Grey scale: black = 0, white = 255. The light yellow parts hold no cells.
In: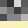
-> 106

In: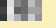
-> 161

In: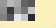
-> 198

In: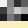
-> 171

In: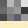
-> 55

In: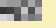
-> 181

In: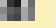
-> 121

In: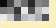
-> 220

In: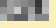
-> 186

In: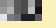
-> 17
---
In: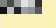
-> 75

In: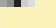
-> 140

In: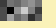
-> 115

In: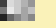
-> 218

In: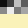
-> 65

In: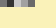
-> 52

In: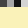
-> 167

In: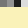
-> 147

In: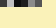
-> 193
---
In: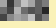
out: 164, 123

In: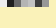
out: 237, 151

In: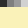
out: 44, 209

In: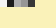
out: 244, 55

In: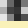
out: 217, 79

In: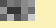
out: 81, 203

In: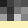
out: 32, 131

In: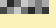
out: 184, 56

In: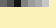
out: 104, 199

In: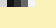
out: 215, 244
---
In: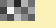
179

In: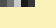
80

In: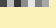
168

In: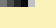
76

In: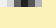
182

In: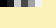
162
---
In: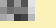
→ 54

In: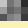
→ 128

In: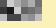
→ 158

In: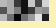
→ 155

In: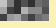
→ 65

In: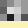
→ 31

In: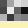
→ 57

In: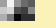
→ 7
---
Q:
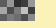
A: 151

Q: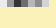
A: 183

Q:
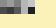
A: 198

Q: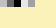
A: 161

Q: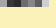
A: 134

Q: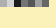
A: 86

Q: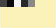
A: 137
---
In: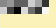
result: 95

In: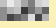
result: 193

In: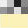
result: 33

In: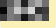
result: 200

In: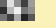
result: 240

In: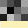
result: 103

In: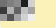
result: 99
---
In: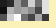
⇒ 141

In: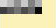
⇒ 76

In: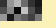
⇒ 194

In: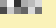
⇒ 100

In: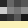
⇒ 131

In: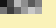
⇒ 157

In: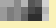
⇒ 72
